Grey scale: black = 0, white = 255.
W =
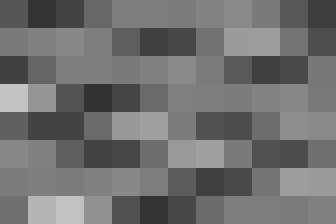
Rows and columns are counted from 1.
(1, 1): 86
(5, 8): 81
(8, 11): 123
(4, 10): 130
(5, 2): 67
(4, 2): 149
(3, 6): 128
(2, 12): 78
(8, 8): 107
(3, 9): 90
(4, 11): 135
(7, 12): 154
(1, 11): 87
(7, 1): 124
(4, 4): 50
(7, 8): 63
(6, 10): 80
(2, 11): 116
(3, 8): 123
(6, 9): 122
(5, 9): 76
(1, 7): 123
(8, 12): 129
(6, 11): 77
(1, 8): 130
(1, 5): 126
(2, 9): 155
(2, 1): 122

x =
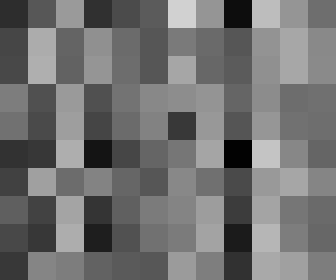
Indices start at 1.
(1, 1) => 45
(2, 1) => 70
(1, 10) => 189
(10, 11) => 160
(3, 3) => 98
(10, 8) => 126
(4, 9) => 101
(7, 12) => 133
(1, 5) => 75
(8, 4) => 52
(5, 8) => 152
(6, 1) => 50
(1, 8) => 149
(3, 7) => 166
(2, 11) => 167
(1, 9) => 13
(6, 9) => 2
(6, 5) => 70
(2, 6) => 86
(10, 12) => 125
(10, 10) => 169
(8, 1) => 95
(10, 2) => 133
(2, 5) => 107
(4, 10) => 140
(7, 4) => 131
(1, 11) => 149
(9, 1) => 72
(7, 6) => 86
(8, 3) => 164
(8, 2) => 66
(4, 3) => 154
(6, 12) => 101
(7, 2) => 160
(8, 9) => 60

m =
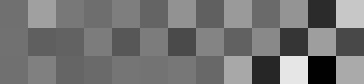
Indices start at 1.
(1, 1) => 112
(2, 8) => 132
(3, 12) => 1
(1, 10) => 106
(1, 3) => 120
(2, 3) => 98
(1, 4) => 110
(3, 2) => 128
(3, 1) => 112
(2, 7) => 74
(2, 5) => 87
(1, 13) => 199

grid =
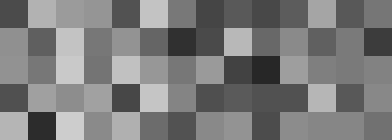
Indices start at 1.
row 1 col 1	75
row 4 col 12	182
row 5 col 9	147
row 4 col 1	80
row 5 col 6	108
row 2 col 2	95
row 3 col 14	130
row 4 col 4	161
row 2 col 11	138
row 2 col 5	147
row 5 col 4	138
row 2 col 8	74
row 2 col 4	119
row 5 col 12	134
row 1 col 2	178
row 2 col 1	144
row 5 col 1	181
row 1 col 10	72
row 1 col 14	118
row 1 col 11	92
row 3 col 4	116
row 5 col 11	140

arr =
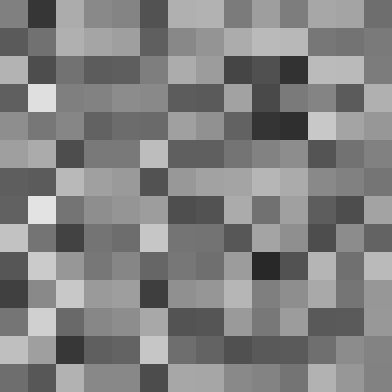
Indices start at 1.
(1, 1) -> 128
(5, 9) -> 98
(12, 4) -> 135
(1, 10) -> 158
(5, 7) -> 160
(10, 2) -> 203
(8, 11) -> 160
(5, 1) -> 142
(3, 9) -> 69
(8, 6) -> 157
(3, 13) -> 186
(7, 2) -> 91
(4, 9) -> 162
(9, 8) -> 115
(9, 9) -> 87
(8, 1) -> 97
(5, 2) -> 119
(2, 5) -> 159
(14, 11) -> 116
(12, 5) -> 141
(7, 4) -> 160
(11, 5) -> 158
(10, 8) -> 111
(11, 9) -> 182
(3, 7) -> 172
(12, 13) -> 90
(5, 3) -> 134
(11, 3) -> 200
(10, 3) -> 151
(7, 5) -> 154
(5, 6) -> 106
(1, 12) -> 167
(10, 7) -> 119
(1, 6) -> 82
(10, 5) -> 134
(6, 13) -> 114
